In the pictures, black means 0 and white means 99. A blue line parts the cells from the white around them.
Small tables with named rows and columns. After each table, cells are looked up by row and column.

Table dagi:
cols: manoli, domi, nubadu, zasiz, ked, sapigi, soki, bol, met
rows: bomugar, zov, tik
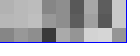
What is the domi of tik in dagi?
59
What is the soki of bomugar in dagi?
65
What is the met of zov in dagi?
78
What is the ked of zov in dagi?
55
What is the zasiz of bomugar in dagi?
52
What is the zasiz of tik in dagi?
22
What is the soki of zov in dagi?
62
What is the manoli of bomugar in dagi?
69
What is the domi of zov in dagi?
72
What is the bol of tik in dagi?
83
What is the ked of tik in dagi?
66
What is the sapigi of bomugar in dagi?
34
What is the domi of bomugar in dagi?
72
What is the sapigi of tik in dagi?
58
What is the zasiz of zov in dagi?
59
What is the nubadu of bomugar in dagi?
73
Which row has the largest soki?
tik

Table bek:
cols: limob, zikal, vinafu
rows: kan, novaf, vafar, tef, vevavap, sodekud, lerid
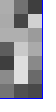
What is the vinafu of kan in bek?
24
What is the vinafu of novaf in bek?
81
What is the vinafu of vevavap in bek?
53
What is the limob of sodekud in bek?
54
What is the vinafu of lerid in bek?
28
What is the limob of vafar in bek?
68
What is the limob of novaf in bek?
66
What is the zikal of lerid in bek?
31
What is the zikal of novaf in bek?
27
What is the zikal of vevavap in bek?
86
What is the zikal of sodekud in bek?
87
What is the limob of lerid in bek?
45
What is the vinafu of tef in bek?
66
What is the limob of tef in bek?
36
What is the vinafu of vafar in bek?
60
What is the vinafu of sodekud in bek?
41

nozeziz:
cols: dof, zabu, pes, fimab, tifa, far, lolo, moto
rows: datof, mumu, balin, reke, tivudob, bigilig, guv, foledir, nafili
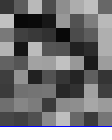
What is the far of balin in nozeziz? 29
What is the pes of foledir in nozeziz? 48
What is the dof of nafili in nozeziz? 27
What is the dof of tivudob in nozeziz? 38
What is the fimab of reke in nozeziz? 33
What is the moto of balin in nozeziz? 68
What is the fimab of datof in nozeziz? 30
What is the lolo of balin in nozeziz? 36
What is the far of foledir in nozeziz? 55
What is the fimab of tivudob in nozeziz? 62
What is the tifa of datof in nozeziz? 55
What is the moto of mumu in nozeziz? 72
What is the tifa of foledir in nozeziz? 54
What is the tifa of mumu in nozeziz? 59
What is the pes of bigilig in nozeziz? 13
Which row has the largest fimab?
tivudob

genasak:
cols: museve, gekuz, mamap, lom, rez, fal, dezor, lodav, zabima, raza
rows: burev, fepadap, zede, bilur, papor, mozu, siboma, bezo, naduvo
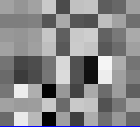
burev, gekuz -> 58
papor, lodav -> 95
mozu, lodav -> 92
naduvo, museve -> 41
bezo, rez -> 41
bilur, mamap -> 62
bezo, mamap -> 61
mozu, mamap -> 29
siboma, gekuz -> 92
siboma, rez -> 59
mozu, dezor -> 6
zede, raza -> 66
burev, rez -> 29
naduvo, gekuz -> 91
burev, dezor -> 76
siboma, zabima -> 61
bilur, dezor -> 76
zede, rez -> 37

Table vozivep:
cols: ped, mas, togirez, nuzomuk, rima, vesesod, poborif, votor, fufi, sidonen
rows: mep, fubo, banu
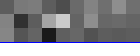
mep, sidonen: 43
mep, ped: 36
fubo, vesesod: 39
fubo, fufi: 41
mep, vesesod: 41
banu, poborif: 32
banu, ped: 52
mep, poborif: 51
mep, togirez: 48

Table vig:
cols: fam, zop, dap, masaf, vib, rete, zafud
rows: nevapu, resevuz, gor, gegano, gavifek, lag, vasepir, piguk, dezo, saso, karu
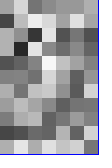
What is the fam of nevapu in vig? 63
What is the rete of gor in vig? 46
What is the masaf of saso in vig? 39
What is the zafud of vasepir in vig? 82
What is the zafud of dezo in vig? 50
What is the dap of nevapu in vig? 45
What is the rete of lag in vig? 37
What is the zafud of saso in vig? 82
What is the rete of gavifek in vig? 63
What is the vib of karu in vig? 76

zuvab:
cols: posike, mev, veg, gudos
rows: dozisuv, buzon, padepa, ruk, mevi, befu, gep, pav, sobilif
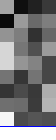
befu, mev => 21
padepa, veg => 19
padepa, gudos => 40
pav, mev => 42
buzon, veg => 41
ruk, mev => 46
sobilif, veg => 33

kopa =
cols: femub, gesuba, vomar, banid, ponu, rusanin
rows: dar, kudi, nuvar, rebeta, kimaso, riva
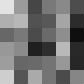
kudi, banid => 34
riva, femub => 80
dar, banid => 47
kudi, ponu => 64
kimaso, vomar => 41
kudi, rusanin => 17
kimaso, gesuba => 40
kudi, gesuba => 71
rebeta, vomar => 12
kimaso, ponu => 59
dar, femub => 88

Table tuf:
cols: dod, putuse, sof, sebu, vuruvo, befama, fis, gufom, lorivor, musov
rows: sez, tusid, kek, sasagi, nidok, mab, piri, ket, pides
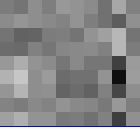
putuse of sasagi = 41
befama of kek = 45
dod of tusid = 54
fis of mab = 44
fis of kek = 57
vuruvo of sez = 59
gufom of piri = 50
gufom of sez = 44
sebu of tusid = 53
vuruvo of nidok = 46
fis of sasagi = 54

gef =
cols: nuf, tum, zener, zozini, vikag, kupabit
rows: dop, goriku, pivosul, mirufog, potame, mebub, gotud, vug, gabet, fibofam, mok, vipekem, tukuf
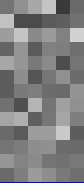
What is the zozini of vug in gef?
45
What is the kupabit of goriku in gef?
44
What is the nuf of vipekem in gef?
58
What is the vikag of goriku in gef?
37
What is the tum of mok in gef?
48
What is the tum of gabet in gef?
68
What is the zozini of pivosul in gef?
60
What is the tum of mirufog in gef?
58
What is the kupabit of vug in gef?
56
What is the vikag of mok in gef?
42
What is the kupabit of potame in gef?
45
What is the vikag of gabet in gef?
64
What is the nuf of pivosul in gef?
61
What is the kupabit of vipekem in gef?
47
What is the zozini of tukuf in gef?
55
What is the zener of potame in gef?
47
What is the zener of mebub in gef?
33
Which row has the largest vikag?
fibofam

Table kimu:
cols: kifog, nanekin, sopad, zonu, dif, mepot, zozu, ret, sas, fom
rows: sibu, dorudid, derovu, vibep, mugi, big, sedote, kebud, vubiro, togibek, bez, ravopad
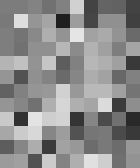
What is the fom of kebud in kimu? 55
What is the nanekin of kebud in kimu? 52
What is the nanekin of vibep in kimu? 44
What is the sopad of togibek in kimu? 84
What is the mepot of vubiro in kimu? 20
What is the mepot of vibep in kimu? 54
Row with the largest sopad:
vubiro

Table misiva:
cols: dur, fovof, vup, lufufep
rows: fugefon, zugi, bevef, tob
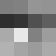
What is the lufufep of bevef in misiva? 61
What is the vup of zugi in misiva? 31
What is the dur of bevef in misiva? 66
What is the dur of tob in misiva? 69
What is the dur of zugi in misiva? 18
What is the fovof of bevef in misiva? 90

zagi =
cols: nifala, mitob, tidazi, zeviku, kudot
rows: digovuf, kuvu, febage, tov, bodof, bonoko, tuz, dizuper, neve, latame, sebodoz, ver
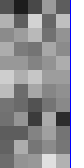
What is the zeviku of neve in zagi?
66
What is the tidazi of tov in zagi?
45
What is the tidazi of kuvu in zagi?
82
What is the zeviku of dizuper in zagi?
45
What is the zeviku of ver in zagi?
87
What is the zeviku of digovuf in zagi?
60
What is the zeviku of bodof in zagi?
57
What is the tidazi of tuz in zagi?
65
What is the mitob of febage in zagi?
61
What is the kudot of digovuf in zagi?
36
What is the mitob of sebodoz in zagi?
67
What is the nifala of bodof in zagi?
59
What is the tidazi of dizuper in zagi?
32
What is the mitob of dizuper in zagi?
41

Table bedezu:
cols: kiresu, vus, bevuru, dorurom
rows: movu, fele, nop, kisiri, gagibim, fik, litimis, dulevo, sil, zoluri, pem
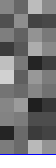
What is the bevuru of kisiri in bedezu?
67
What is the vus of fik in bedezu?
37
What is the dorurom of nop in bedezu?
47
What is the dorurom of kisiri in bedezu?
53
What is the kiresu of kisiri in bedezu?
23
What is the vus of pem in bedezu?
41
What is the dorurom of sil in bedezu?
30

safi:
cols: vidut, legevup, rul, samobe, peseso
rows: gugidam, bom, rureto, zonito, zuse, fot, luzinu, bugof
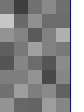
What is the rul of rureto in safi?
35
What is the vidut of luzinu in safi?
44
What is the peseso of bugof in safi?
52
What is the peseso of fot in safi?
52
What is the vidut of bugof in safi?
57
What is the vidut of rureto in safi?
57
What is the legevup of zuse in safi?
52
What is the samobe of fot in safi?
28
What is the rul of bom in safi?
56
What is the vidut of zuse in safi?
33
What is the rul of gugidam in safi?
44
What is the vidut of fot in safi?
49
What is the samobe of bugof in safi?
61
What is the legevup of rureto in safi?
51

